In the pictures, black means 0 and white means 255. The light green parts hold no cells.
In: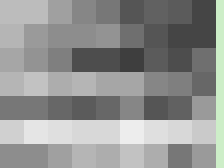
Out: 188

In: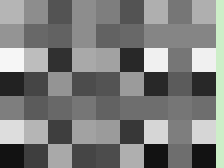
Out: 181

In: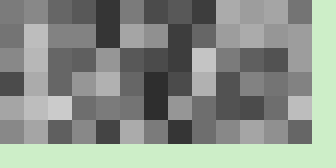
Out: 123

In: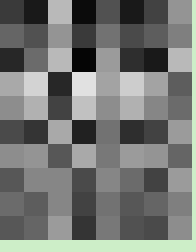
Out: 58

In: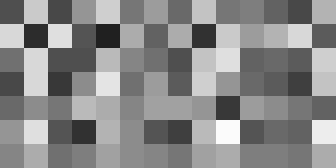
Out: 78
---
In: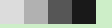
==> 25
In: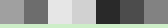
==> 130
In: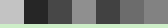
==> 130
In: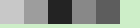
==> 93
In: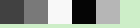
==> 182
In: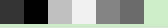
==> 106
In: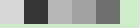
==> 112
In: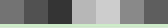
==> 95
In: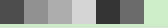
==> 106
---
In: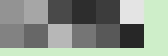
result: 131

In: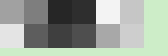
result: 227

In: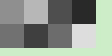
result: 114

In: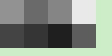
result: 67

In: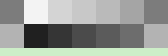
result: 179

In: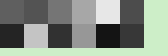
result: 36
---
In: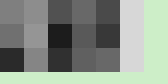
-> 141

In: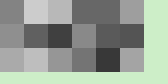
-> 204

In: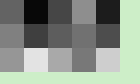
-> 8

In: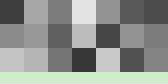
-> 167

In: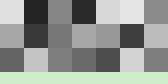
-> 36

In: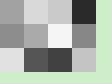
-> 217

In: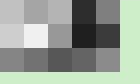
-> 165
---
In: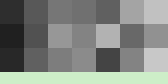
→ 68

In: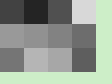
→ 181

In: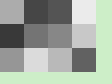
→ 219

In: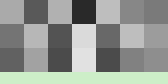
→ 75

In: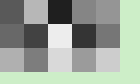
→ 217

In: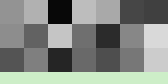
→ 78

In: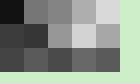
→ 74

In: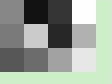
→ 108

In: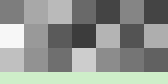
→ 140
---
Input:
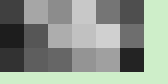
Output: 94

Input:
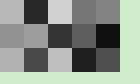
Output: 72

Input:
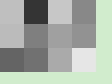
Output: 113

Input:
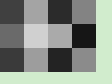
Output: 156

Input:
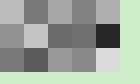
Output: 91

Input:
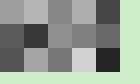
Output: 165

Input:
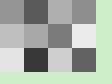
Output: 56

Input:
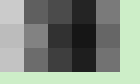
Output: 108

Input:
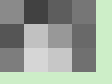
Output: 214
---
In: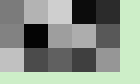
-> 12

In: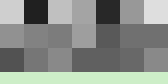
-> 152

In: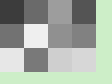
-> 157

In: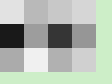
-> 200

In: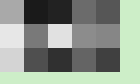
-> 107

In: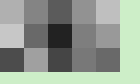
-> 146

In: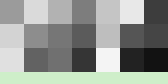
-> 232

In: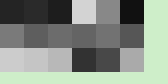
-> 136
